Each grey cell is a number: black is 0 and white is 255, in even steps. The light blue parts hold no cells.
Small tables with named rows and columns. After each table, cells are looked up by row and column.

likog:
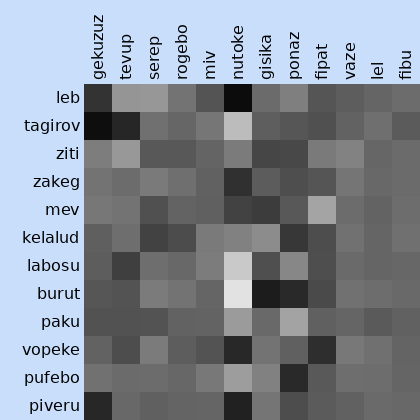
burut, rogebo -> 115
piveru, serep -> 96
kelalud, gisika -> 140
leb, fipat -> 85
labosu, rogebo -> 104
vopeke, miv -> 83
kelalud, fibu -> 112
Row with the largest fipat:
mev

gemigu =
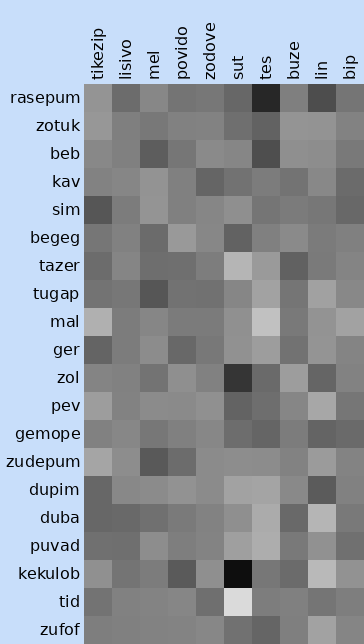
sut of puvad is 159
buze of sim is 123
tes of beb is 78
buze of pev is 134
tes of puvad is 173
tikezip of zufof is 126

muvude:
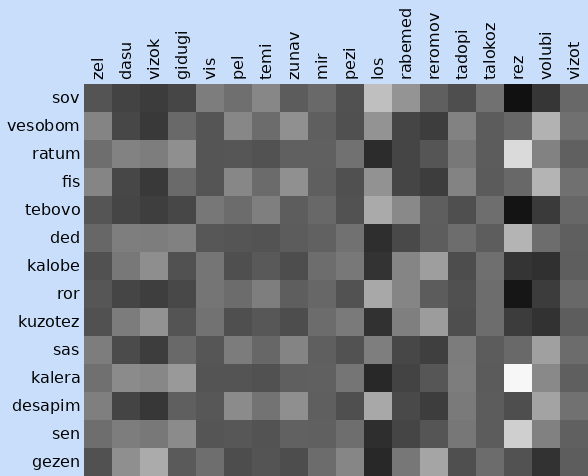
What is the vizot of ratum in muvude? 96
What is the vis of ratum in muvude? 85
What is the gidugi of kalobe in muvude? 81
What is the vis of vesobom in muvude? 85
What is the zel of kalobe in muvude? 81
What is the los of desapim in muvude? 168
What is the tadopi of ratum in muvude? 120
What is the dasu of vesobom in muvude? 71
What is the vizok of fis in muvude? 57
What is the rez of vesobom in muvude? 103

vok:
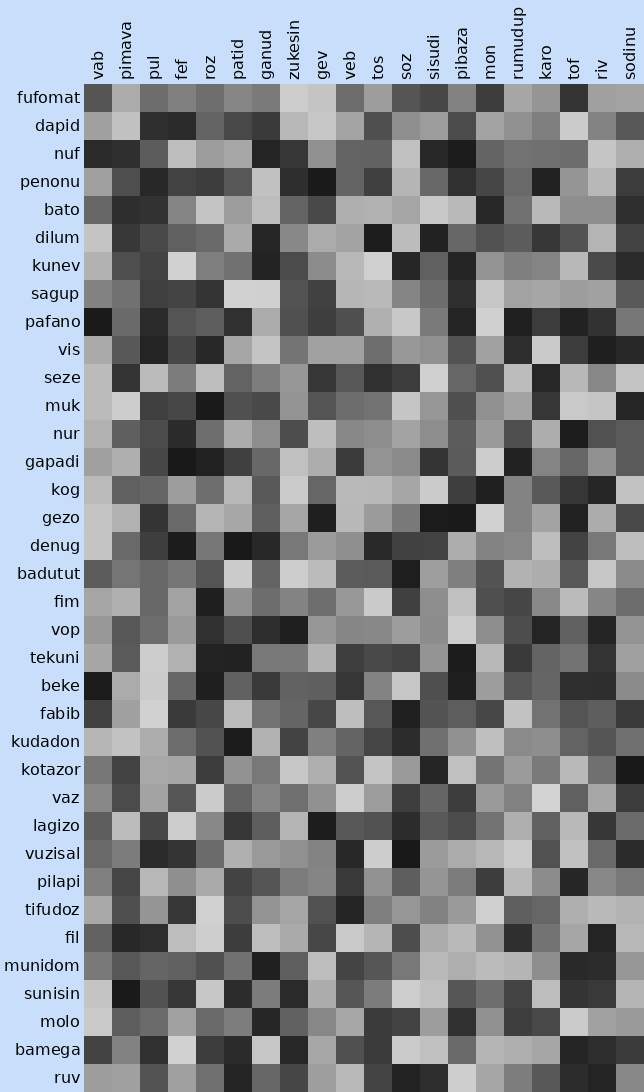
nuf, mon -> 100
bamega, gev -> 167
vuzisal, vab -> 105
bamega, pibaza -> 105
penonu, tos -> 64
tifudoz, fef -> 54
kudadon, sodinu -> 112
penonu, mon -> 70
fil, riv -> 36
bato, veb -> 174

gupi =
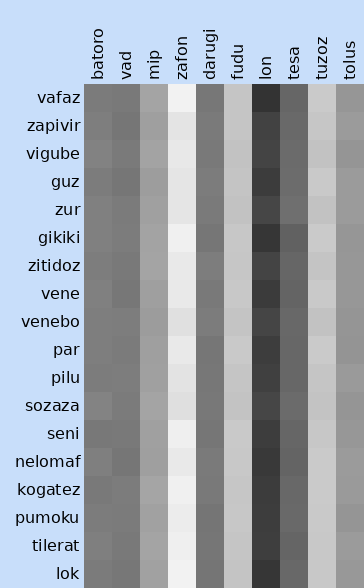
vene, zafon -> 233
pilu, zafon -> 227
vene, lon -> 59
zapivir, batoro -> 126
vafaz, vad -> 121
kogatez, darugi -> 121

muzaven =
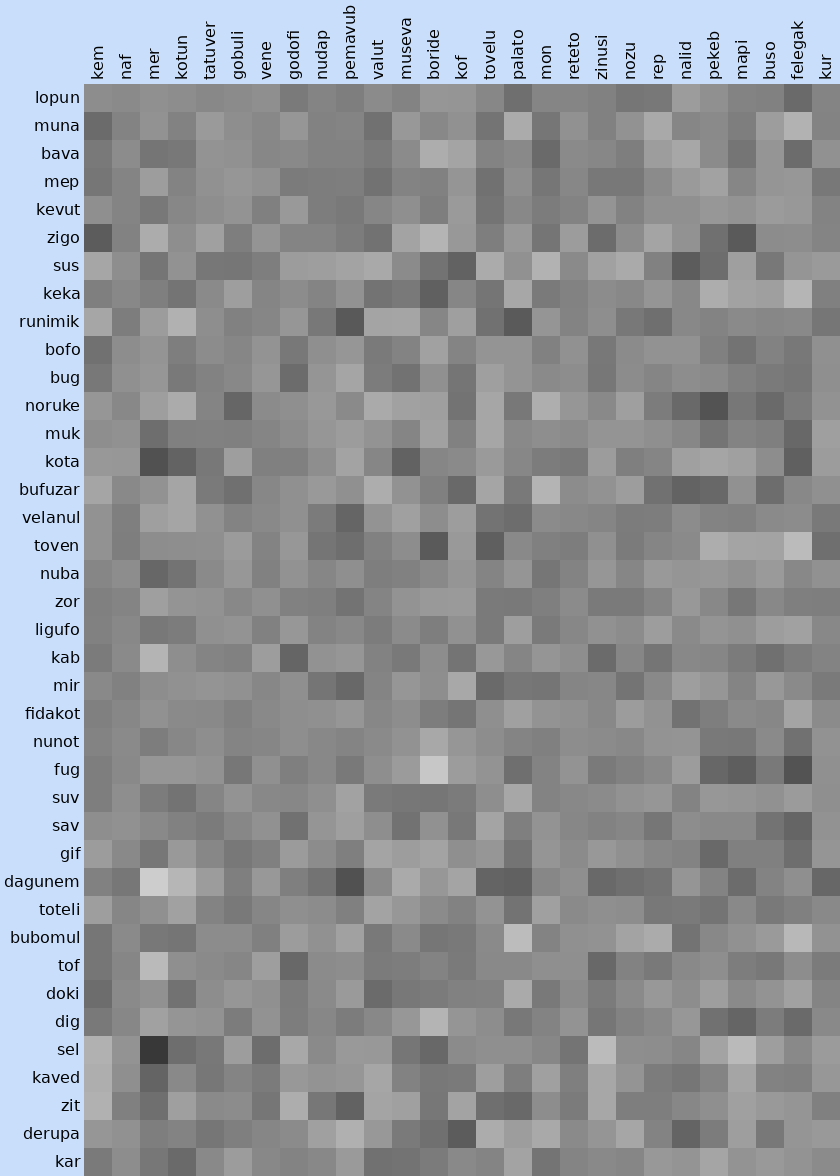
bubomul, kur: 146
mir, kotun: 145
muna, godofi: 150
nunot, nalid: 148
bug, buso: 122
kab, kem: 123
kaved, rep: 124
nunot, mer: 125
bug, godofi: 108
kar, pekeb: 165
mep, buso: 149
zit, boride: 119
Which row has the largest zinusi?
sel

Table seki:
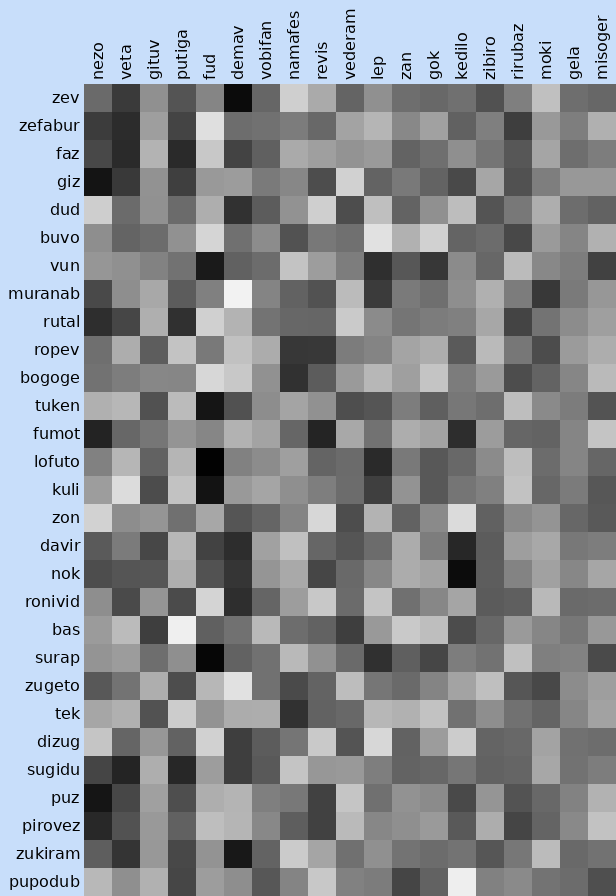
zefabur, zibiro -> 127
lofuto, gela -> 133
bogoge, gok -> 196
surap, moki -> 127
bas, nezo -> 155
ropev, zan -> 164
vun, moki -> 136
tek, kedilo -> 113
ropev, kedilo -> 90
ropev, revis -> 56
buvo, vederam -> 112
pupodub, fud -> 157
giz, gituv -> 146
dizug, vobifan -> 92
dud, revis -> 207
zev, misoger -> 103

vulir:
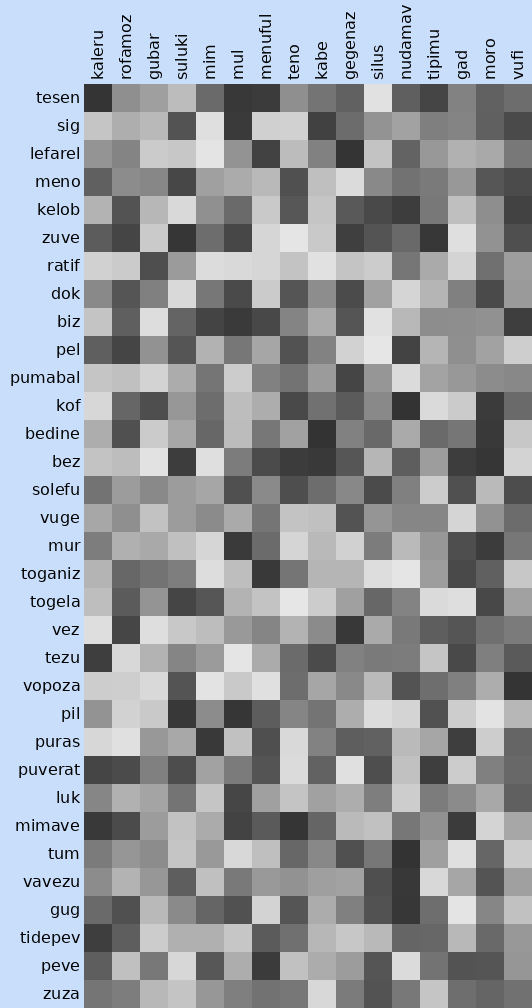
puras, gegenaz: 94
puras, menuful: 79
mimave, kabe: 101
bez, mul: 124
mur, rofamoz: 176
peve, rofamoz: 192
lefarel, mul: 147
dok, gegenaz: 75
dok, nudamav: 213
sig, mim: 223

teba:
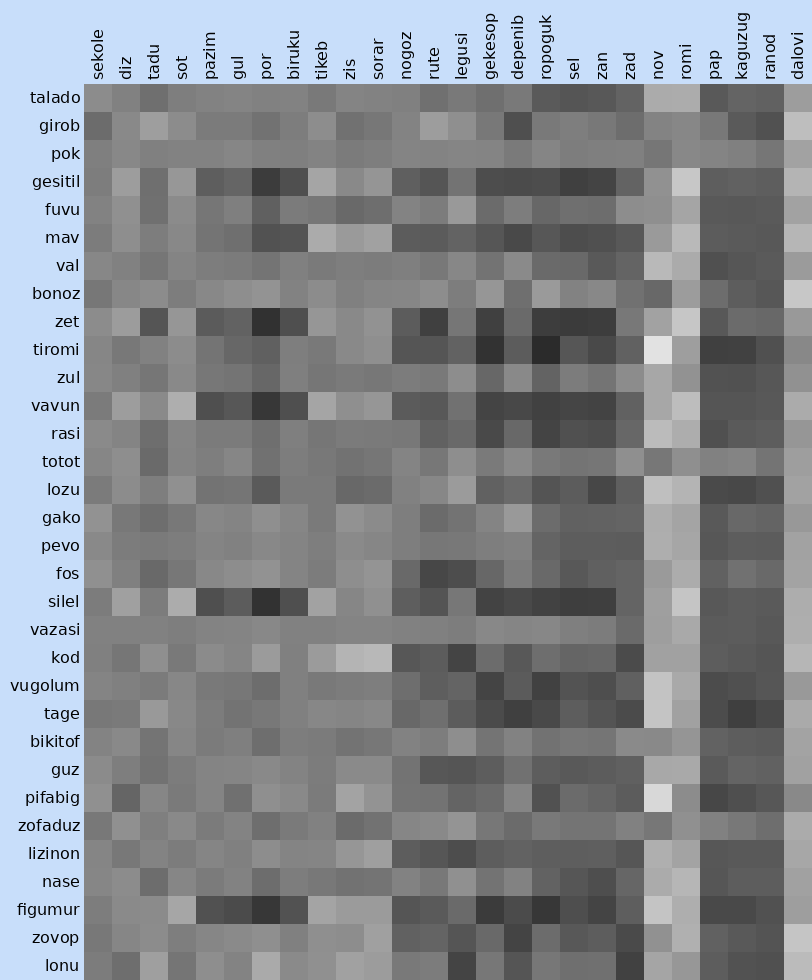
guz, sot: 124
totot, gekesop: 122
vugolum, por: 109
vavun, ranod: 88
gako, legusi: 115
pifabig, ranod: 87
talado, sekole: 140
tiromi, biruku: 126
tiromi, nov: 226
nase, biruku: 125
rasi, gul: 123
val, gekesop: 115
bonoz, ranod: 87
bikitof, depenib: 130
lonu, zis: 161
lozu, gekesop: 97

